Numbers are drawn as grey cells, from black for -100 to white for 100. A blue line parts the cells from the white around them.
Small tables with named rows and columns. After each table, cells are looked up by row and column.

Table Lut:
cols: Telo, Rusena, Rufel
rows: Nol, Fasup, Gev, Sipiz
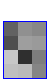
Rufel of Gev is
-2
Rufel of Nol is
7
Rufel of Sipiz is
4
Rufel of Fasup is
21
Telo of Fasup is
-38
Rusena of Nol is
13
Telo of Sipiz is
50
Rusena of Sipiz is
46
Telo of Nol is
-23
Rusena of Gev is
-63
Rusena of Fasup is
24
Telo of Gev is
56

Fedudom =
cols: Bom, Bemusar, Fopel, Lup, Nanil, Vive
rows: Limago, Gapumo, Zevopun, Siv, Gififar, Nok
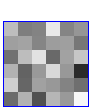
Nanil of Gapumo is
25
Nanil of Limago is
4
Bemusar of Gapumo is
28
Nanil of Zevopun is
27
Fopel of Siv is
20
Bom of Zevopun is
-11
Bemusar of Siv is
-22
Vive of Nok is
94
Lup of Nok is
43
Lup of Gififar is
19
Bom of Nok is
-16
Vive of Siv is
-67
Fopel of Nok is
-37
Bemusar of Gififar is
-20
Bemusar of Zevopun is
48
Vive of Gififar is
-13
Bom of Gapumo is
25
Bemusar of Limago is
-1
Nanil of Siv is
19
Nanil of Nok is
20
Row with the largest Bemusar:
Zevopun

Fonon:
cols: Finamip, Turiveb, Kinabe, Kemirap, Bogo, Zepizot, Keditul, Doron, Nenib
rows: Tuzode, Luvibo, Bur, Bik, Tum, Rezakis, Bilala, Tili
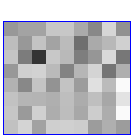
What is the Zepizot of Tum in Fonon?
22
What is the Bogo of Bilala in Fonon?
48
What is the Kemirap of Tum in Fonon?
15
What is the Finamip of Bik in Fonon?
19
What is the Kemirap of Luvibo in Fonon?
28
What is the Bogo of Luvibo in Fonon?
47
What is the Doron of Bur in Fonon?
70
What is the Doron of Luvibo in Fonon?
44
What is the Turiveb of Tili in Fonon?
66
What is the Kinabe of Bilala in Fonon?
63
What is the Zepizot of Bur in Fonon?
-1
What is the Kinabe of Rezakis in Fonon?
41
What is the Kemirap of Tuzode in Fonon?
56
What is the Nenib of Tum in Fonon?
96
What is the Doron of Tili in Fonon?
37
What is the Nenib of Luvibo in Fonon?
63
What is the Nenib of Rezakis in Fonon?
78
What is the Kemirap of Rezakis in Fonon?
37
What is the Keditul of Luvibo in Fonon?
33

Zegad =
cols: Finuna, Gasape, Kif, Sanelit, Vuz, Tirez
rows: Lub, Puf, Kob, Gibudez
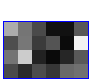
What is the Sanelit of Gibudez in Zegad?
-58
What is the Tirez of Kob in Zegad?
-30
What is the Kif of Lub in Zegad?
-42
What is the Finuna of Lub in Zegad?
35
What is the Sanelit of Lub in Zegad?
-87
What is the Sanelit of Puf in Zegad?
-34
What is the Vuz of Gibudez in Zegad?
-18
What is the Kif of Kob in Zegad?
-73
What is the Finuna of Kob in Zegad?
-9
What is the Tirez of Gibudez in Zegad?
-12
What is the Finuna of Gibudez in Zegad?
-42
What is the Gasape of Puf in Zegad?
-7

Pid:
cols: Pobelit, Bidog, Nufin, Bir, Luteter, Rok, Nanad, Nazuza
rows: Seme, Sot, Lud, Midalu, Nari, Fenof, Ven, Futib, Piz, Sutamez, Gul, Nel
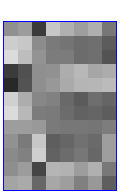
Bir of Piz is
-26
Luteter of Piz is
-20
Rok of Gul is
23
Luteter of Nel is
24
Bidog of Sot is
56
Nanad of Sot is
-13
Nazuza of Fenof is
-21
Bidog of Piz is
-4
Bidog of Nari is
-35
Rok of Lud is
-15

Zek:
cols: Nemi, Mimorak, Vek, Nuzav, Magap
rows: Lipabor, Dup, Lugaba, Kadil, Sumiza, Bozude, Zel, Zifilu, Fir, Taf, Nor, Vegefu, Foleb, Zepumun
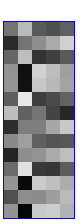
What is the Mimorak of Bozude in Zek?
81
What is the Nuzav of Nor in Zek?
-58
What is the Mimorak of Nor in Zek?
76
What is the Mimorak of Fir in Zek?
25
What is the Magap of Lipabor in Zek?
-25
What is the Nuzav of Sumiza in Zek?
44
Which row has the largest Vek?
Kadil

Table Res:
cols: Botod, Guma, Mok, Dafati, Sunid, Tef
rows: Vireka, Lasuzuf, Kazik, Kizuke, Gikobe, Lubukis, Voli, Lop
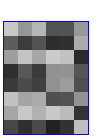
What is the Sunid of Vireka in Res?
-35
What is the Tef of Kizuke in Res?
-33
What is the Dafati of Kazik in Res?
59
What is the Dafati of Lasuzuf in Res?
-65
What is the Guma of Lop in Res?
-63
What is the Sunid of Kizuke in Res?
15
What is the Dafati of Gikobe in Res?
14
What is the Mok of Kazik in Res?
31
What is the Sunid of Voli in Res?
47
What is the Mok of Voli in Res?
39
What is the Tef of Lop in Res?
49
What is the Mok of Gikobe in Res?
-50
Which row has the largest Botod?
Vireka

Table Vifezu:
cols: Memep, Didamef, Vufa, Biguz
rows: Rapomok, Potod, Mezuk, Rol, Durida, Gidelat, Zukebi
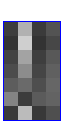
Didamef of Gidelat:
-53
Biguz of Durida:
-20
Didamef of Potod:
62
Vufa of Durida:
-39
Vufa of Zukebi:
-56
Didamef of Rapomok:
39
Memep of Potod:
-60
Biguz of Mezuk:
-31
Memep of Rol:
-40
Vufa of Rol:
-46
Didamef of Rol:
10
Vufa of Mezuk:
-51
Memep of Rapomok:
-52
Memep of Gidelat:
3
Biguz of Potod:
-44
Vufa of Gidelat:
-29
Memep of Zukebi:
-55
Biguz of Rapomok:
-35
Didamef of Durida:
-17
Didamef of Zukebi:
47

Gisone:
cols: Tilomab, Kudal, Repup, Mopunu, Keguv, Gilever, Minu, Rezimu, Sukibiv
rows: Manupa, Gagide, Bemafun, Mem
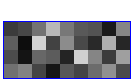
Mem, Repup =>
-47
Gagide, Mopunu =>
-48
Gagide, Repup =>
65
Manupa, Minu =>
-35
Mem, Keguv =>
-31
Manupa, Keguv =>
-6
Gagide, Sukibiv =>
-70
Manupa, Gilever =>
-30
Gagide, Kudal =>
-90
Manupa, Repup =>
-10
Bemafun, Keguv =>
-72
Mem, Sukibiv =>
-41
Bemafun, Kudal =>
-84

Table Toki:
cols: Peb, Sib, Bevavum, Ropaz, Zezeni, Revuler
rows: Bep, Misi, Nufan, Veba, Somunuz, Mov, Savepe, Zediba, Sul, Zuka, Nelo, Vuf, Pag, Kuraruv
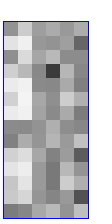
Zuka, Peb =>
64
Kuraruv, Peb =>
-3
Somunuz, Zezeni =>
33
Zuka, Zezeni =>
22
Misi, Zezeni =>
25
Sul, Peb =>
1
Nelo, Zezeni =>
44
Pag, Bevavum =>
17
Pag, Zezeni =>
20
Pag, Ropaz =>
4
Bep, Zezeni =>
20
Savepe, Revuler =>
-3
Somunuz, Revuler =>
0
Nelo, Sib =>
86
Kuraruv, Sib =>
5
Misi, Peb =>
78
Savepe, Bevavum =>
28
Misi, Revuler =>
-20

